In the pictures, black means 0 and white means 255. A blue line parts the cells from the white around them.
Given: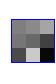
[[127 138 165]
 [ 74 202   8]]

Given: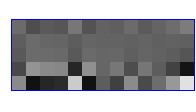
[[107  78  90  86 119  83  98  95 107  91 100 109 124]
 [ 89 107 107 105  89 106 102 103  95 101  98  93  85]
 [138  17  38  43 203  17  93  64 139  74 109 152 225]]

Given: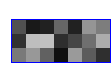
[[ 81  25  33 102  33 149 125]
 [121 152  97  16 154  92  47]]

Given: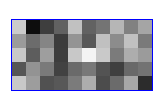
[[203  13  62  97 193  98 116 182 129 165]
 [200  93 158  61 200 244 201 123 173 155]
 [200 157  81  88 123 173  76 107 167  44]]

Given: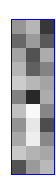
[[150 182  55]
 [163  82 172]
 [204 183 164]
 [192 249 134]
 [168 238 136]
 [ 83 154 185]]

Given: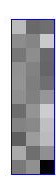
[[187 105 111]
 [119 141 104]
 [147 126 111]
 [109 148 205]
 [ 95 156 187]
 [121 144   3]]

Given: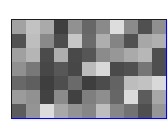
[[162 194 170  63 145 103 138 221 139  80 143]
 [160 181  75 174  73  86 139 151 170 183  79]
 [104  95  62  78 106  62  76  99 189 194 217]
 [ 92 148 220 168 147 134 190 134 114  79 150]]

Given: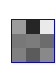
[[156  38 234]
 [128  91 137]]

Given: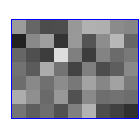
[[155 102  76  77 152 177 175 139 134]
 [102  79  61 221 127  61 131 107 121]
 [109 137 112 140 120 163 134 162 122]
 [117  94 110  81 128 179  77  65  48]]
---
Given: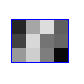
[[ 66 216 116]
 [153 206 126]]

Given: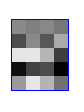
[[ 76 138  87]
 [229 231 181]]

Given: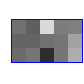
[[100 100 113]
 [107 117  45]]

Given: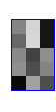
[[104 215  21]
 [137  66 142]]

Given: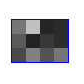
[[ 90  34  56]
 [ 73 129  83]]

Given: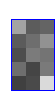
[[ 91 110 146]
 [ 77 123 116]]
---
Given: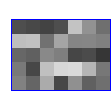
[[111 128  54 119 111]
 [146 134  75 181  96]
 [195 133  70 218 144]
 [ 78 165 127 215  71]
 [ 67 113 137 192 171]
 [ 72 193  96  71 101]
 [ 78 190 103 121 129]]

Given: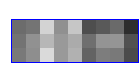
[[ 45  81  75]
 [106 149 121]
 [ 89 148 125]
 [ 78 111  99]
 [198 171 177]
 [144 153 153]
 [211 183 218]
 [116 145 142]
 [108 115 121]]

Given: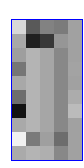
[[161 161 161 163 161 172 187 161 161 161]
 [123 150 136 136 136 136 136 136 109 136]
 [130  56 166 166 166 166 166 166 159 175]
 [ 89  32 180 180 180 180 180 180 122 180]
 [216 168 158 118 168 109  18 169 241 170]]

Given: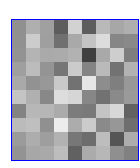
[[175 137 126 178 152 154  98 110 173 129]
 [167 134 206 114 127 138 215 151  85 143]
 [185 220 169 186 141 114 196 138 189 183]
 [ 93 195  63 132 230 135 121 203 109 171]
 [210 169 178 203 114 214 124 172 119  97]
 [ 93 112 171 118 201 221 171 236 178 189]
 [160 159 170 148 152 136 182 144 158 169]
 [175 204 180 188 146 176 183 191 173 167]
 [144 145 147 159 169 196 131 187 155 147]]

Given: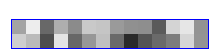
[[147 148]
 [230 214]
 [212 124]
 [ 90 106]
 [142  84]
 [144  42]
 [154 106]
 [197 192]
 [201 151]
 [139 103]
 [174 228]
 [104  77]
 [237 186]
 [163 206]]

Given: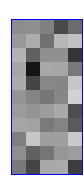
[[107 192  52 120 199 209  77  90 201 157  61]
 [ 73 183 144 166 133 135 169 132 159 150 171]
 [129 112 144 169 135 118 156 122 159 117 169]
 [143 172  96  21  69 133 148 162 198  96  69]
 [141 154 178 165 171 149 156 165 127 142 121]]

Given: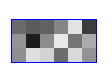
[[ 60 170 147]
 [227 117 217]
 [134 232 108]
 [ 97 140 210]
 [ 91  29 222]
 [106 147 143]]
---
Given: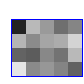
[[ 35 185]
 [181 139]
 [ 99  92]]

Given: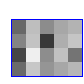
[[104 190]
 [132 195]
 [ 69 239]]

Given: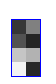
[[ 54 128]
 [ 82  36]
 [197 178]]

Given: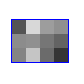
[[ 84 216]
 [140 144]
 [132 197]]

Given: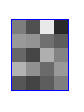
[[125  80]
 [153 147]
 [103  70]]

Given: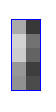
[[170  56]
 [211 114]
 [205  99]]

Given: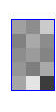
[[160 141]
 [129 169]
 [141 155]]
